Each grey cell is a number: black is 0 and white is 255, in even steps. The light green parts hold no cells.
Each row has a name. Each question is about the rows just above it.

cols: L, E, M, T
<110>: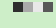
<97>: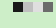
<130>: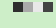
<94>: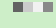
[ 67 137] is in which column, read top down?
T
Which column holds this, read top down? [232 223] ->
M
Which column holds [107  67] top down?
T
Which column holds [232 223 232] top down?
M
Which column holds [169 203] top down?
E
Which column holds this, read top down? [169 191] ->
E

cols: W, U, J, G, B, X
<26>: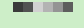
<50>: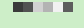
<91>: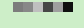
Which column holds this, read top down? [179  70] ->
G

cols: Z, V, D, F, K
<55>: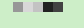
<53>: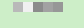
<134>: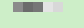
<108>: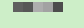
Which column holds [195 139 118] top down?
D
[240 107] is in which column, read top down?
V

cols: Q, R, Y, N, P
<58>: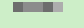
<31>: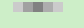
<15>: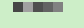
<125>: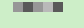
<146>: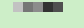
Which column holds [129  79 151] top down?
Y
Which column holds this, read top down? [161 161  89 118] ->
R
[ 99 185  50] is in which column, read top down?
N

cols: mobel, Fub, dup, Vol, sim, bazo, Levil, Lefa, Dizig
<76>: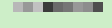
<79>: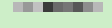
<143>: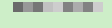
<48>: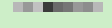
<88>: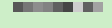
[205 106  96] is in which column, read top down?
sim
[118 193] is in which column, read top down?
dup
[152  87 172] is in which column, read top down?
Levil

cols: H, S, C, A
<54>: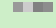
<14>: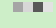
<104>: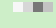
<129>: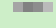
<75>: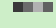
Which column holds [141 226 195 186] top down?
A
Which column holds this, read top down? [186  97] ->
A
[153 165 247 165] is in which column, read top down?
H

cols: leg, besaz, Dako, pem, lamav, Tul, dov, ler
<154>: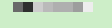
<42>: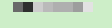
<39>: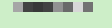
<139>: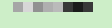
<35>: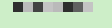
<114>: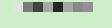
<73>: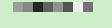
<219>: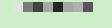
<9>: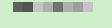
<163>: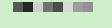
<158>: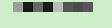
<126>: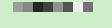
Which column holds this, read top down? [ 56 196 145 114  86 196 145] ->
ler
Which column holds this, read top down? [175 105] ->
Tul
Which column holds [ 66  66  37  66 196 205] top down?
Dako
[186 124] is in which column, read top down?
besaz
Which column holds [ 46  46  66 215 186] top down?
besaz

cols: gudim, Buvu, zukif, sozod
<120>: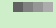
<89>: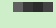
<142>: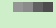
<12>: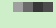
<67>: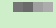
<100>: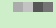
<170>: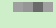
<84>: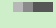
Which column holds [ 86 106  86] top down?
zukif
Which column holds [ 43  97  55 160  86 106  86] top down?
zukif
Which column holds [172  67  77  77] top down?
sozod

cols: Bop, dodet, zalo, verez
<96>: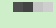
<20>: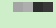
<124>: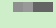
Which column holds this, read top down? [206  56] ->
verez
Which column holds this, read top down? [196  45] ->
zalo

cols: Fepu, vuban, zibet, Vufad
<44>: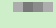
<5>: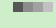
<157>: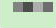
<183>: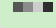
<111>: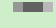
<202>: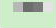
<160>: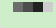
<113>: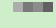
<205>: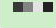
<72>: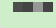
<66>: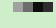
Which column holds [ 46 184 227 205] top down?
Vufad
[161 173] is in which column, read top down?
zibet

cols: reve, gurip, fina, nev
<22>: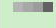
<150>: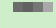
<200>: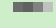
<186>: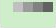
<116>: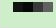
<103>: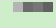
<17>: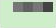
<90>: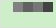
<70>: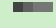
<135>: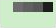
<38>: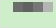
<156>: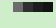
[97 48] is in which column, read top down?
gurip
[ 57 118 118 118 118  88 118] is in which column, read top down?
fina
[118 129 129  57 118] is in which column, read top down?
fina
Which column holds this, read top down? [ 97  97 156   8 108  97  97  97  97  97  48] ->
gurip

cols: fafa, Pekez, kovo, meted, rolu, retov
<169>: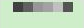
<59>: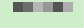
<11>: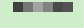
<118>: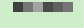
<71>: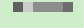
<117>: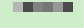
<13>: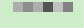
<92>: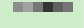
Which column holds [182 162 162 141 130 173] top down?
kovo
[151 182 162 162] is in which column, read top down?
kovo
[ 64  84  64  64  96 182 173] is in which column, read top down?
fafa
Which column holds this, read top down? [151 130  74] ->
meted

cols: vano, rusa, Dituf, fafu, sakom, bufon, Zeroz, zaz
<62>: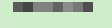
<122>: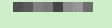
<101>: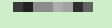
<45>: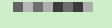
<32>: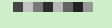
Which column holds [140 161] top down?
bufon
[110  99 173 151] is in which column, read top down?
zaz
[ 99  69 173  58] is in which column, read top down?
sakom
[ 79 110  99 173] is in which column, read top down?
zaz
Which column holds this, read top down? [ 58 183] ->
sakom
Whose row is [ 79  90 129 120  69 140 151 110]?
<122>
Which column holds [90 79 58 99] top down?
vano

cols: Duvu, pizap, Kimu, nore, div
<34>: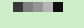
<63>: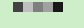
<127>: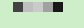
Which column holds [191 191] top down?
pizap
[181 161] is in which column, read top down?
nore
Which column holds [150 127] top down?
Kimu
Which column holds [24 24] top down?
div
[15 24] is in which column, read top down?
div

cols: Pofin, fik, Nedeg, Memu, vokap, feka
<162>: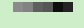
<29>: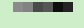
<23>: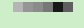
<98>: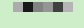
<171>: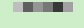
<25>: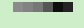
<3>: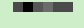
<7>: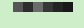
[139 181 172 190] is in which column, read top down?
Pofin
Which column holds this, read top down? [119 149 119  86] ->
Memu
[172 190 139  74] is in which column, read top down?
Pofin

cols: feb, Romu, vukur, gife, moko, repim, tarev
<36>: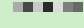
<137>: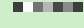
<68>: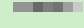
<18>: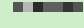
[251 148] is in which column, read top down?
Romu
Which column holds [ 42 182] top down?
gife
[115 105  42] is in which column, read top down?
vukur
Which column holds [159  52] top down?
repim
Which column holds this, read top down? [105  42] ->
vukur

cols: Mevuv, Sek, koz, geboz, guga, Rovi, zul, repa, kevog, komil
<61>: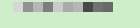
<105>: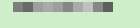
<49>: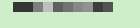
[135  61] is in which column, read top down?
kevog
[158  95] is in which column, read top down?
guga

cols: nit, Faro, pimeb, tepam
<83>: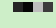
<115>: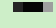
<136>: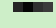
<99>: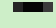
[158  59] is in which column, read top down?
tepam
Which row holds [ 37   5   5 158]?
<115>
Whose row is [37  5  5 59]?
<99>
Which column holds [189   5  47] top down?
pimeb
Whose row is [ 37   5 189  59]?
<83>

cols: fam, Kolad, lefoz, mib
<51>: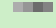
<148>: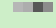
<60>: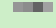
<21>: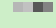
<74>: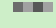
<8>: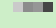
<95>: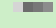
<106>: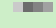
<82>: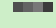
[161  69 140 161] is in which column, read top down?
mib
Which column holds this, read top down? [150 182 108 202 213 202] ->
fam

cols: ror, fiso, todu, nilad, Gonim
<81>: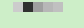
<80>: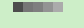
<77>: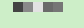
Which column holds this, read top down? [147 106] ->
nilad
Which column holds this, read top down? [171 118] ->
Gonim

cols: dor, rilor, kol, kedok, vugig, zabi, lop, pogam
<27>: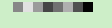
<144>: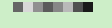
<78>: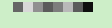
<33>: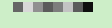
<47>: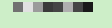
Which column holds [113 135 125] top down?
vugig
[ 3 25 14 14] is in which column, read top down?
pogam

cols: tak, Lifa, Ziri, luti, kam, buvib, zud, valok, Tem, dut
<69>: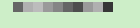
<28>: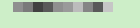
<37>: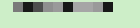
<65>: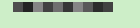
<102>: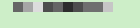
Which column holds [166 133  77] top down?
zud
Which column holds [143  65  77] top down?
luti
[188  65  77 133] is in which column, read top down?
Ziri
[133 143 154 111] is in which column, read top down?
kam

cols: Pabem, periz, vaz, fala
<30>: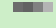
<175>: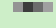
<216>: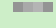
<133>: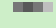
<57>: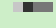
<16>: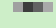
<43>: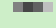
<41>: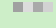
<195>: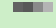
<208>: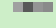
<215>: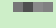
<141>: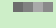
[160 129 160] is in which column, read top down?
Pabem
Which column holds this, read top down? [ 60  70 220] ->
periz
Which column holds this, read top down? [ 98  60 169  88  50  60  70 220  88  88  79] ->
periz
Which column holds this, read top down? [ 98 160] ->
Pabem
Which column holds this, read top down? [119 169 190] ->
fala
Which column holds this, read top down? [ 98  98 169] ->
vaz
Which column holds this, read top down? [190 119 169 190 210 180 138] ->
fala

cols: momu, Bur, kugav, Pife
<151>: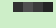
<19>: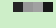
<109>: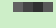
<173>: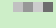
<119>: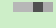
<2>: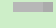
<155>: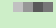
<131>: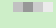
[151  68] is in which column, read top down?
Bur
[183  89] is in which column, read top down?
kugav

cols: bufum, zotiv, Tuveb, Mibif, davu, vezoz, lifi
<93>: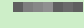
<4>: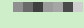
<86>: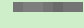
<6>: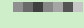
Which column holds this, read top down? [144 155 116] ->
Mibif
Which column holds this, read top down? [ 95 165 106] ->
davu

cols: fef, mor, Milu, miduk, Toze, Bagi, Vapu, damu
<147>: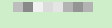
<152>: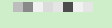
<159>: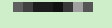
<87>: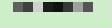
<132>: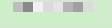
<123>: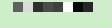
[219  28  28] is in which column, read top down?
miduk
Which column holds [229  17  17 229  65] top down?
Toze
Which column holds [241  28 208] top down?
Milu
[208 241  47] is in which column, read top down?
Milu
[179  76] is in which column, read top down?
Bagi
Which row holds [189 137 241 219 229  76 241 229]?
<152>
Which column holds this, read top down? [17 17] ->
Toze

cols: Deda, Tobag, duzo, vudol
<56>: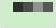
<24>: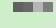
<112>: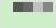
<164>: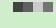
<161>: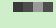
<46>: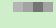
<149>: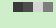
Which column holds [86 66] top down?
Deda
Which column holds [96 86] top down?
Deda
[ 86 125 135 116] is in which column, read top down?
vudol
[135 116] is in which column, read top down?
vudol
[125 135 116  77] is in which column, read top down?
vudol

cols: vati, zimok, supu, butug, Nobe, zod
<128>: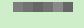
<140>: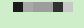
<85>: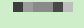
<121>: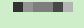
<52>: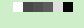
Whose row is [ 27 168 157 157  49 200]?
<140>
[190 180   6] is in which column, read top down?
zod
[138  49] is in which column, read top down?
Nobe
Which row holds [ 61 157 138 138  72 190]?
<85>
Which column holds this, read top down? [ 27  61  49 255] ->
vati

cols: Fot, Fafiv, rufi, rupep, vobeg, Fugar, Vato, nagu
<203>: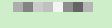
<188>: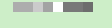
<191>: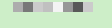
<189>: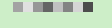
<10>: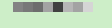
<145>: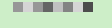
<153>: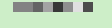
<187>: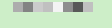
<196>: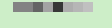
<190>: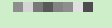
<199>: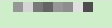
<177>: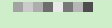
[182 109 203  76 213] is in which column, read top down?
nagu
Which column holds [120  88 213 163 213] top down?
Vato
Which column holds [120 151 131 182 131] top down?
Fugar
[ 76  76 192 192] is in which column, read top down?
nagu
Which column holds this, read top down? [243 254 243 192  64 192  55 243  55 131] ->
vobeg

